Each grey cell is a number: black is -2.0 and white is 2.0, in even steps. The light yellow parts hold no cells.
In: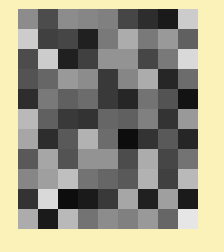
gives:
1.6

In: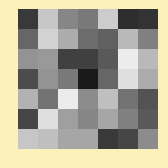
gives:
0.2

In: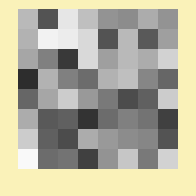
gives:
1.3

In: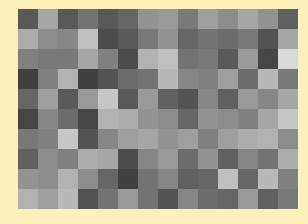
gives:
-0.1

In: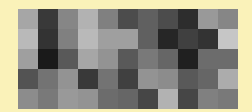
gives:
-0.1

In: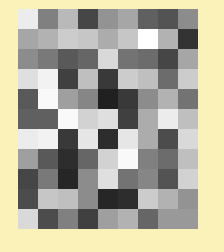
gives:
0.4

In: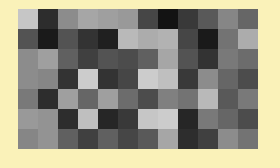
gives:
-0.2
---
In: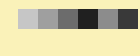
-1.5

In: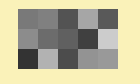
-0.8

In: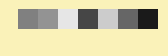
1.2

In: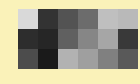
0.5

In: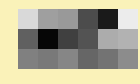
-0.4

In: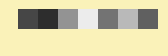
-0.2

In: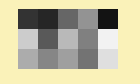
0.5

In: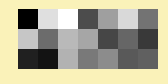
0.2
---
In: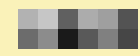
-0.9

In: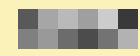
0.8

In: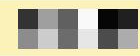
0.7

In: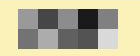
1.4

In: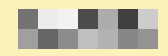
0.3

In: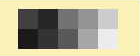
1.7

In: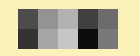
-0.1

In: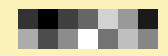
0.1
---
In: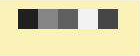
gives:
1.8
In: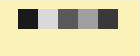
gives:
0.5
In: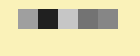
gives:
-0.2
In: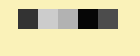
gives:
-1.9
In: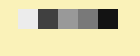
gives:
-0.1
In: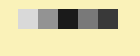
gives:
-0.1
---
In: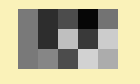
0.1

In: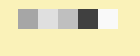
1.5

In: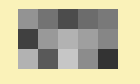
-0.6

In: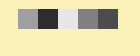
-1.3

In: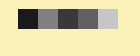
0.0

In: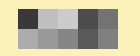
0.4

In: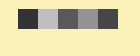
1.0

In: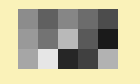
1.6

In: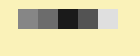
-0.3

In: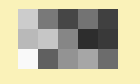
-0.5
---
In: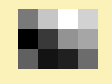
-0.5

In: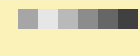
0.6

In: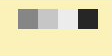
0.1

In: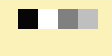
-1.9

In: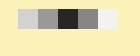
1.3

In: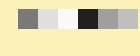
-0.1

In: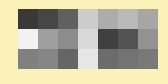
0.0

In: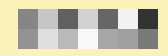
0.3
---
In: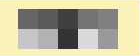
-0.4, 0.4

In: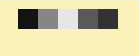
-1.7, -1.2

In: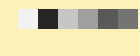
1.8, -0.2

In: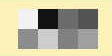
1.8, 0.5

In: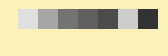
1.5, -1.2

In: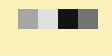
0.6, -0.2

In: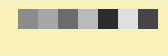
0.2, -0.9

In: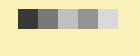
-1.1, 1.4
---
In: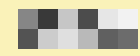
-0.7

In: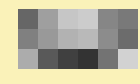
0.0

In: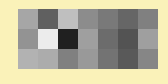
0.3

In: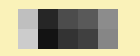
1.2

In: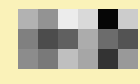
0.0

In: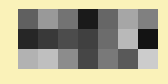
-1.4

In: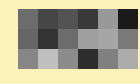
-0.4
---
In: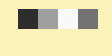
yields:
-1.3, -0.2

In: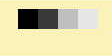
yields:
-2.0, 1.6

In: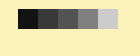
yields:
-1.7, 1.2

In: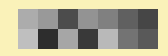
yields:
0.7, -0.6

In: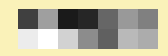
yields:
-1.0, 0.7

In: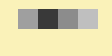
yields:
0.5, 1.0

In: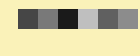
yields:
-0.9, 0.2
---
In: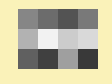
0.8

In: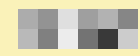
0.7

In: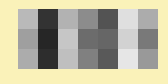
0.5

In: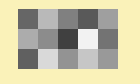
0.7

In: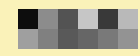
-1.8

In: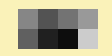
0.1

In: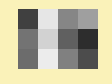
-0.2

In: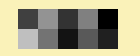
-1.0

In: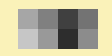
0.6

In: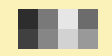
-1.3
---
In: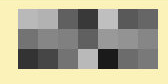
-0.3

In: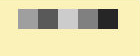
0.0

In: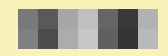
-1.2

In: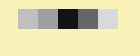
-0.4

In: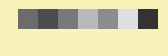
1.5

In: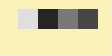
-0.1

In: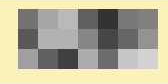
1.1
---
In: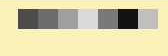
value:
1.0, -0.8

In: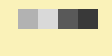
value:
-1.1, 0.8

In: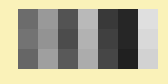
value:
1.5, -0.4

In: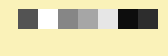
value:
-1.3, -0.7

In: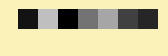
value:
-1.4, -1.7

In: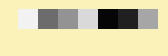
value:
0.6, 1.8

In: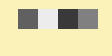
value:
0.0, -0.5
